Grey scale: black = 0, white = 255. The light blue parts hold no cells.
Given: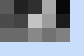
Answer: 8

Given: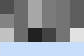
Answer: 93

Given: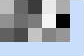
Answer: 172

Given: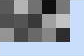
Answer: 119

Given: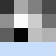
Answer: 74

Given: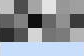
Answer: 159

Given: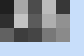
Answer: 55

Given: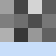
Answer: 91

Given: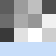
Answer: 78
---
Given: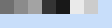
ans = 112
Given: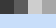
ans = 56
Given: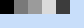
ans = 0
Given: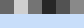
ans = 102
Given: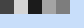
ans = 67
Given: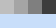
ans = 190
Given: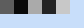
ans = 93
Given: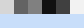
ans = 214
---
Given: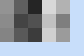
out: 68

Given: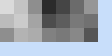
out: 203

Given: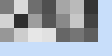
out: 46

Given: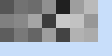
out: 136

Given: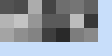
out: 195

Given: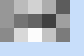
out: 116

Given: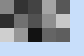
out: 113

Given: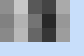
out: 178

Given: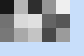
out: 217

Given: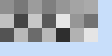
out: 68
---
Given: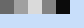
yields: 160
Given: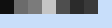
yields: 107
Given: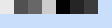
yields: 81
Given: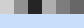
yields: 145
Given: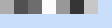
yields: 81
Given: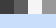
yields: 95
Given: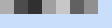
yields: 76
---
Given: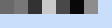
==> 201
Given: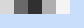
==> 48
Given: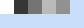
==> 116
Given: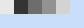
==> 109
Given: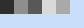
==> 88
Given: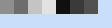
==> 226
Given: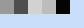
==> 210
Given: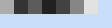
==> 33
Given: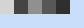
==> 144
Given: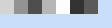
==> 182
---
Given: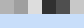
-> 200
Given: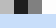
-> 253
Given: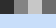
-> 108
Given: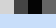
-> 100
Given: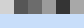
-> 168
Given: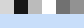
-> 146
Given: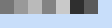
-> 90
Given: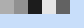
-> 98
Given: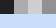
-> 145
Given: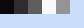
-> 148
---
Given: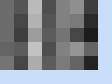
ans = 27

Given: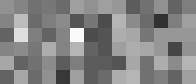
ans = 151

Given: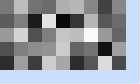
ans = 100

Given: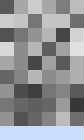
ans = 210

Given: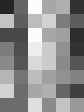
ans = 44

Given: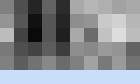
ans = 188
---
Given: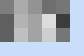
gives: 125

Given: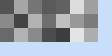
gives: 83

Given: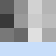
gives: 92

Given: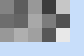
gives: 131

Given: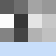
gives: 91

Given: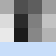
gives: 171

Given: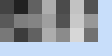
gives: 67

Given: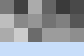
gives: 121

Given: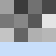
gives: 161

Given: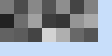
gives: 123
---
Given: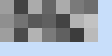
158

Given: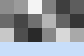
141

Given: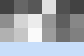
66

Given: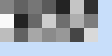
132

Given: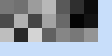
120

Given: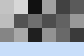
195
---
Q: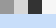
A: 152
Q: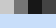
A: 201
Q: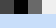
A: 68
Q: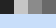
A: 35
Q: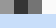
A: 151
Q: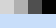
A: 213
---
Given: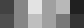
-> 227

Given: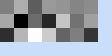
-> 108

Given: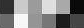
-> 155

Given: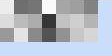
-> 173

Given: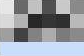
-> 40

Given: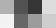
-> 54

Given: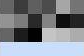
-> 41

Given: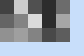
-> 218
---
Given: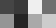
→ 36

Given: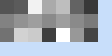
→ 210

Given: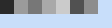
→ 155

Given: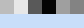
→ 231

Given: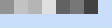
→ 194

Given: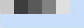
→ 61

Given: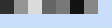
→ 149
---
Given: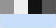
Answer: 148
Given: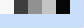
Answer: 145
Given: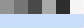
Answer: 117
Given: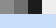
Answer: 140
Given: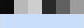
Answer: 96
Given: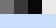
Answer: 115
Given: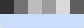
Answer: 114
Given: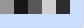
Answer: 87
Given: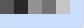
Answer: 115
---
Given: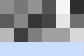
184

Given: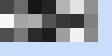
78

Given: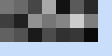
97

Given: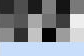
141

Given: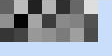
53

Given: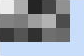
56

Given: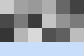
53
